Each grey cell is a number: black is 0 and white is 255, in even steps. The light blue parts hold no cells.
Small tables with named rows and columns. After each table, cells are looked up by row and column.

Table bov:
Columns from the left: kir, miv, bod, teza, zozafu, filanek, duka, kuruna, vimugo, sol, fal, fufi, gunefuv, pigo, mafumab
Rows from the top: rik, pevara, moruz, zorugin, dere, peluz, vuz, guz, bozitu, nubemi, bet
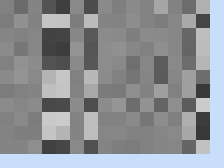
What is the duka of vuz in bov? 168
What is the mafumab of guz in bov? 203
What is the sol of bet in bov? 124
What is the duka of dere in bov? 87
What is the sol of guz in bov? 109
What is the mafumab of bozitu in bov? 60
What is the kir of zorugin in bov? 139
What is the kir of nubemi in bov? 131
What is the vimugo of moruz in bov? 138
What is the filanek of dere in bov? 138
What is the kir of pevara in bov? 124
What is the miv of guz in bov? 134
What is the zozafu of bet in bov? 70
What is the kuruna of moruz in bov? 139
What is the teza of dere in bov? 82
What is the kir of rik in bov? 129

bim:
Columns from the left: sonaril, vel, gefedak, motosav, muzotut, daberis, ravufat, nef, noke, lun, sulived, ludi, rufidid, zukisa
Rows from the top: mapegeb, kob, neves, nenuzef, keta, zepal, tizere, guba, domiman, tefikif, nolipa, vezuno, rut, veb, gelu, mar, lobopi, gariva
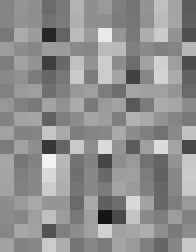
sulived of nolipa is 159
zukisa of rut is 202
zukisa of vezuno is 198
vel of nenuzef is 141
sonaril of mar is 141
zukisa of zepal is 98
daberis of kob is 175
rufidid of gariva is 133
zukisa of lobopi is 139
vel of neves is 170

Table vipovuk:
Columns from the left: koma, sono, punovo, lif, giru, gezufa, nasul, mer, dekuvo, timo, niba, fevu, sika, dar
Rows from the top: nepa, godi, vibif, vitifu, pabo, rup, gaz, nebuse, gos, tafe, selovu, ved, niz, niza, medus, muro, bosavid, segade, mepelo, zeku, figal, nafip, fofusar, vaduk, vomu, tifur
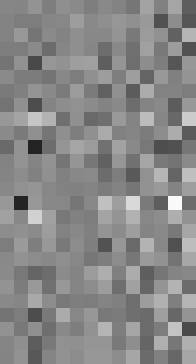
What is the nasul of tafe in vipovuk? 144
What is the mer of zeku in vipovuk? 174
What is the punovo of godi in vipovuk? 125
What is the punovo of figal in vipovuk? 153
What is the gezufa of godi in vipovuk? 157
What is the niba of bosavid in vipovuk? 132
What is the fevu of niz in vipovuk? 182
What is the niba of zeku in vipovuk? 94
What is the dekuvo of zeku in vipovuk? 128
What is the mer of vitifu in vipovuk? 109
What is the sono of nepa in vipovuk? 133
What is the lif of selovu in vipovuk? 109
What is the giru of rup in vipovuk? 136
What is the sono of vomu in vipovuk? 143
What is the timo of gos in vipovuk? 132
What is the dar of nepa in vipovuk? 94
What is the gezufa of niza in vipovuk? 129
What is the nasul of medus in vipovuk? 136
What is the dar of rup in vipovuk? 148

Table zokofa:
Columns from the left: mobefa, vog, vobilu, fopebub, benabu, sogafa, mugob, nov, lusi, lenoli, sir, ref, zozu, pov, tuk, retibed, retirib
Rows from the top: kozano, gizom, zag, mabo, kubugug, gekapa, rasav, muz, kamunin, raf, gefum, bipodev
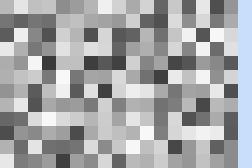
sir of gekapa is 113
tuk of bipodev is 194
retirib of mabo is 224
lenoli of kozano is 170
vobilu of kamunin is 219
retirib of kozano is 149
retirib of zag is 216
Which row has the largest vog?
zag

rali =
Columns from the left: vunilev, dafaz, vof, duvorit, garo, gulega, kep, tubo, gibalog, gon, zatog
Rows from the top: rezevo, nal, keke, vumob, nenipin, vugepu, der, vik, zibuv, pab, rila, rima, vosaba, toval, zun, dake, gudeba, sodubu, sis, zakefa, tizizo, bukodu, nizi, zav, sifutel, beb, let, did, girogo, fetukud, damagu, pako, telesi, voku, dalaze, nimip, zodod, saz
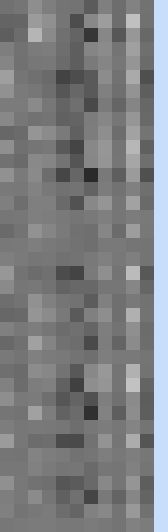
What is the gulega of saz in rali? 120
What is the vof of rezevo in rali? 142
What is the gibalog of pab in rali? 109
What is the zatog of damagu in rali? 116
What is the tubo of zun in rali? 149
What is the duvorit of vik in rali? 119
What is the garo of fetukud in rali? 98
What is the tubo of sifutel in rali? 125

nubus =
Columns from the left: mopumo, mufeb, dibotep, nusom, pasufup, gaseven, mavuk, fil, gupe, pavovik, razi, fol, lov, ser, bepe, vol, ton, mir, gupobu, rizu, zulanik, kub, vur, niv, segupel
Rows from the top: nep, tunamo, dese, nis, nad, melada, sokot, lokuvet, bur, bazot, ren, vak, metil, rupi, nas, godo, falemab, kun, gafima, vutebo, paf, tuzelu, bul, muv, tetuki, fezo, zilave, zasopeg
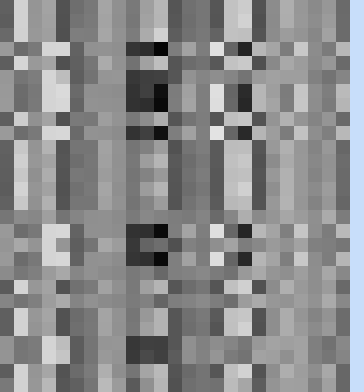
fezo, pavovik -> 57
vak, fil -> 160
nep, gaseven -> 110
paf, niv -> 155
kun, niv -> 126
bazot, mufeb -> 109
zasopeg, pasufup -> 86
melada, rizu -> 161
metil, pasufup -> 84
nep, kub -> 151
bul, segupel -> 108
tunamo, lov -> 87
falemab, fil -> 144
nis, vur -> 140
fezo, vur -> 128
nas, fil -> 161
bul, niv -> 147
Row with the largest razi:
dese

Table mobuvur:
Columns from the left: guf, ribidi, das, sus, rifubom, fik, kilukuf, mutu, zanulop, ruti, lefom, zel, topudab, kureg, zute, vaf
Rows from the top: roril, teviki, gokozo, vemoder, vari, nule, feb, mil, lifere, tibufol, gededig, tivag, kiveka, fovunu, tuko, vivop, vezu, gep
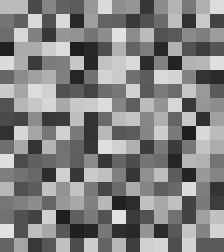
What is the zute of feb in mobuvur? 153
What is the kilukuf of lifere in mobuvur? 51
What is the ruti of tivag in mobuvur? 77
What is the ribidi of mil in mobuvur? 182
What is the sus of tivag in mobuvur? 104
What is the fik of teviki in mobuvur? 40
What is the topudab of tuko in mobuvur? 192
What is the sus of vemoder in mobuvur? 204
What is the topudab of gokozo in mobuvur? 89
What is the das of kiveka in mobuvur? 104
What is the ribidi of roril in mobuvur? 187
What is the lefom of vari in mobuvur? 43
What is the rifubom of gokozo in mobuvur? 150
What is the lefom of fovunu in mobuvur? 133
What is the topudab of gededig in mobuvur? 59
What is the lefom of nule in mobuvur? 93

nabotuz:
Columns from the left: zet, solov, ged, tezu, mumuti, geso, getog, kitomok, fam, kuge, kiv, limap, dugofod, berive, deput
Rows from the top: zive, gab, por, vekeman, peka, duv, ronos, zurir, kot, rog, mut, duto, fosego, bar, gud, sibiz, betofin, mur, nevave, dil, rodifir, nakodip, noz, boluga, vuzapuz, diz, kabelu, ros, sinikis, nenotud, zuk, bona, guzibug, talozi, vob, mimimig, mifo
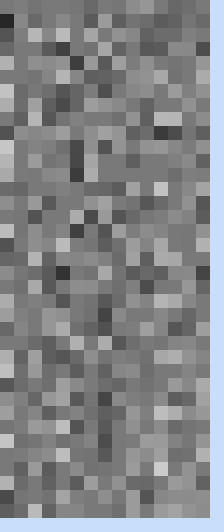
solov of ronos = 107
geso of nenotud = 130
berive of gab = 117
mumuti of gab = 136
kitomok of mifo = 121
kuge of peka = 124
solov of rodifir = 112
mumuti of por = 186
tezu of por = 135
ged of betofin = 141
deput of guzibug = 177
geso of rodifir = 141
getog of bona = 131
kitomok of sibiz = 153
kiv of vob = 105
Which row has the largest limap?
talozi

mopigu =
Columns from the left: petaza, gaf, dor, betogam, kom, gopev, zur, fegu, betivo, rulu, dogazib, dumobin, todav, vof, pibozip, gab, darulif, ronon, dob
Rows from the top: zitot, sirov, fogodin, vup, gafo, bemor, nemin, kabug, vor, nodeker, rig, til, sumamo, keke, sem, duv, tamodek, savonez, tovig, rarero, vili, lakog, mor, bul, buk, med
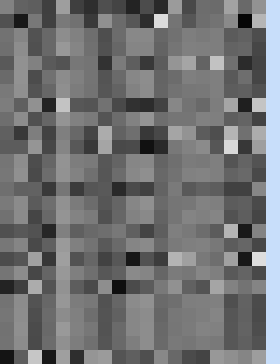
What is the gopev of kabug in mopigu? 87
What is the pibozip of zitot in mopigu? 109
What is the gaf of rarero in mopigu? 140
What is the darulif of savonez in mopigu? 92
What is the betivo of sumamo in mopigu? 108
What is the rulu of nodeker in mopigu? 111
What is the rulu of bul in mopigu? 135
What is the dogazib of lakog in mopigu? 145
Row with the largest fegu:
nodeker

